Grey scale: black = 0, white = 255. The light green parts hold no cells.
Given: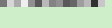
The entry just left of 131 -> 185
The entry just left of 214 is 118

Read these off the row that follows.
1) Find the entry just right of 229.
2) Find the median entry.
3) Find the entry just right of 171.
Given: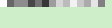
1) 128
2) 157
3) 229

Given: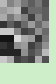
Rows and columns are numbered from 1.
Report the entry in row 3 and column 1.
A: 171
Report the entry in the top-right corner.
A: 80
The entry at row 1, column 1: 185
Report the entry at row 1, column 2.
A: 131
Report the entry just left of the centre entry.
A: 131
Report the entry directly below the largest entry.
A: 144
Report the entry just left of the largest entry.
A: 20
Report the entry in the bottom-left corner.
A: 201
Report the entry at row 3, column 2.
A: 119
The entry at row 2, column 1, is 156
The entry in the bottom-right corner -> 80
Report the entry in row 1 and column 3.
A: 156
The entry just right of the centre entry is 80
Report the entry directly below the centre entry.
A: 171

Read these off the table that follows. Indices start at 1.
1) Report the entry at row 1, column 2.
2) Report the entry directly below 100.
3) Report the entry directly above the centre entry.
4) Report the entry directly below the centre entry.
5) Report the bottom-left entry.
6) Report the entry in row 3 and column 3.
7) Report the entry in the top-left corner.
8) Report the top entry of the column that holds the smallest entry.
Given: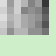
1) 156
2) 84
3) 131
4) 169
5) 196
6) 196
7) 221
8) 54

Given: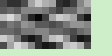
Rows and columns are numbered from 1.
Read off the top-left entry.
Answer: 76
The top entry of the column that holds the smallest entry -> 204
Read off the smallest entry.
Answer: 8
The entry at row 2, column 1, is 90
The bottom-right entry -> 76
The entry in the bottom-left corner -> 76
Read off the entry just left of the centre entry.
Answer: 90
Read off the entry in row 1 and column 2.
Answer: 48
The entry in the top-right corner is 175
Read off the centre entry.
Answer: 90
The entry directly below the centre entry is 134
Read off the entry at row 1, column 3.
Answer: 48
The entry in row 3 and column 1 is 190
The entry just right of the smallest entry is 64
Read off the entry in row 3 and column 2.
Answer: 217

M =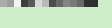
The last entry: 48
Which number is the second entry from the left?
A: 156
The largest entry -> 243
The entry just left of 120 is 132

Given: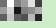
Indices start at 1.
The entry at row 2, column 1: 157
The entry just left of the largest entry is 112
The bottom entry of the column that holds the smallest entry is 96
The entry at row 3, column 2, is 199
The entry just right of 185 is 37

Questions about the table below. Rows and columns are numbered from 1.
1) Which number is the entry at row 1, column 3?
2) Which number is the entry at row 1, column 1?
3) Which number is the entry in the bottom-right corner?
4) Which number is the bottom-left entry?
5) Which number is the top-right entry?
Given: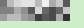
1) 215
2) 117
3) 51
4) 157
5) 89

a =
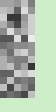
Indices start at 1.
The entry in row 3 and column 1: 207
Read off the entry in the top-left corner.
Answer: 163
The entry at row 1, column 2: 163
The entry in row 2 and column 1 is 191
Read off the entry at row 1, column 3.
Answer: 150
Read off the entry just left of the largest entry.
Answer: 86
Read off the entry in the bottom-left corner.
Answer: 86
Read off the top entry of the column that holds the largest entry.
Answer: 126
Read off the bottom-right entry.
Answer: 191

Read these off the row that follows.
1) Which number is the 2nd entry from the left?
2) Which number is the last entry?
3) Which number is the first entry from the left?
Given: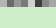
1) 107
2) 166
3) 180

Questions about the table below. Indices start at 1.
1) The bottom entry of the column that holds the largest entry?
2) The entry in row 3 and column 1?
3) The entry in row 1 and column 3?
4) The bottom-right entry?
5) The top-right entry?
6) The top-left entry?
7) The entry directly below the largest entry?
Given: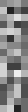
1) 35
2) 151
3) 165
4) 106
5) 121
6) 135
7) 135
